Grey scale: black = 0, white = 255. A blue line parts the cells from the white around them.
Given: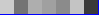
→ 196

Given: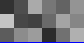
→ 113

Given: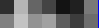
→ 60

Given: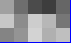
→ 176

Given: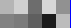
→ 27

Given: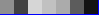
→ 92

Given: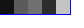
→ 45
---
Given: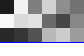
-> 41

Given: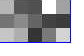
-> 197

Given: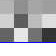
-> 100

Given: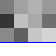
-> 137

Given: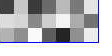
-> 178

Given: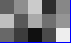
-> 104
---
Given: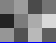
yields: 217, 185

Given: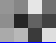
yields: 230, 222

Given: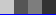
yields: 202, 125

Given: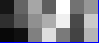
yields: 255, 240

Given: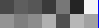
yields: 244, 183

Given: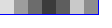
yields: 222, 201
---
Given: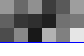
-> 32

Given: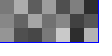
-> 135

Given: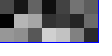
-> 58

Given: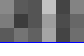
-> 157

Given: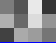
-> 105

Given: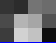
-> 180

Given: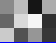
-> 217
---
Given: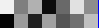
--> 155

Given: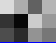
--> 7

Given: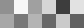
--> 120

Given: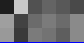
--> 66

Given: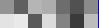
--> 233

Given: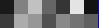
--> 172

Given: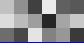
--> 187

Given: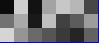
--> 169

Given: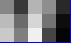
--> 107

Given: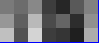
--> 95
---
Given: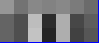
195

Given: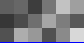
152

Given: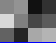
168

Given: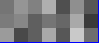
95

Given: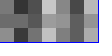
115

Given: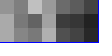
121

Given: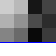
9

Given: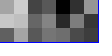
88

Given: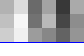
156

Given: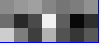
62
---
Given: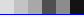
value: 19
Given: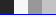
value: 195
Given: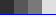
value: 223
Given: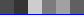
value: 96
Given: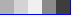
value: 61
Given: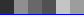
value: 157
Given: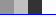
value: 252
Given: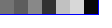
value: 8
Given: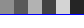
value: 37
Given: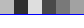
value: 162
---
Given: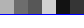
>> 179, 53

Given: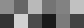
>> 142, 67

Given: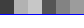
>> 62, 156

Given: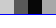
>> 204, 168

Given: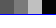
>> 88, 6

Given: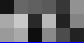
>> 20, 34

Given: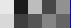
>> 232, 100
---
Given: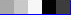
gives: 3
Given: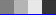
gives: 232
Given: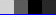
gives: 0
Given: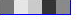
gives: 52
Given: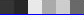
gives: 205
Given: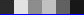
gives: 97
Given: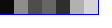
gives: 177
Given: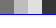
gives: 224
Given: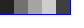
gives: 205
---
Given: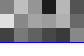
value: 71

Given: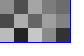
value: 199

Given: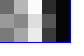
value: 235

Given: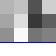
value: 249

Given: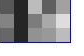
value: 146

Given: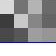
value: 87

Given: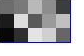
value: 228

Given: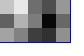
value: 62

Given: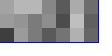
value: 116
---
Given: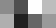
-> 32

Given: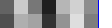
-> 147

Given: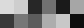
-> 173

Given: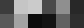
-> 19

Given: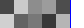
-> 120

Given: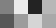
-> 156

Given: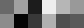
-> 176

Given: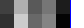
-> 104
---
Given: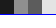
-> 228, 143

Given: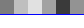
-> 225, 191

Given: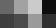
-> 203, 162

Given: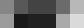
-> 218, 184

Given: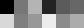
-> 236, 216

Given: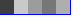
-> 201, 174

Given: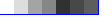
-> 255, 221

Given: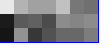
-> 232, 193

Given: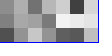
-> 243, 235
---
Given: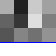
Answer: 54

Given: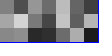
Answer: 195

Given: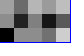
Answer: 128

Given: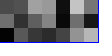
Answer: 9

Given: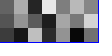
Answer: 166

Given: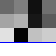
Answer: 177

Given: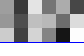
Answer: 184

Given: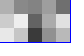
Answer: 99
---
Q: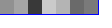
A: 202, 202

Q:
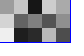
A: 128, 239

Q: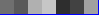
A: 198, 198

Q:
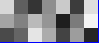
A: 149, 244

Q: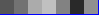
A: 192, 192

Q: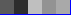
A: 191, 191

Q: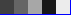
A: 167, 236
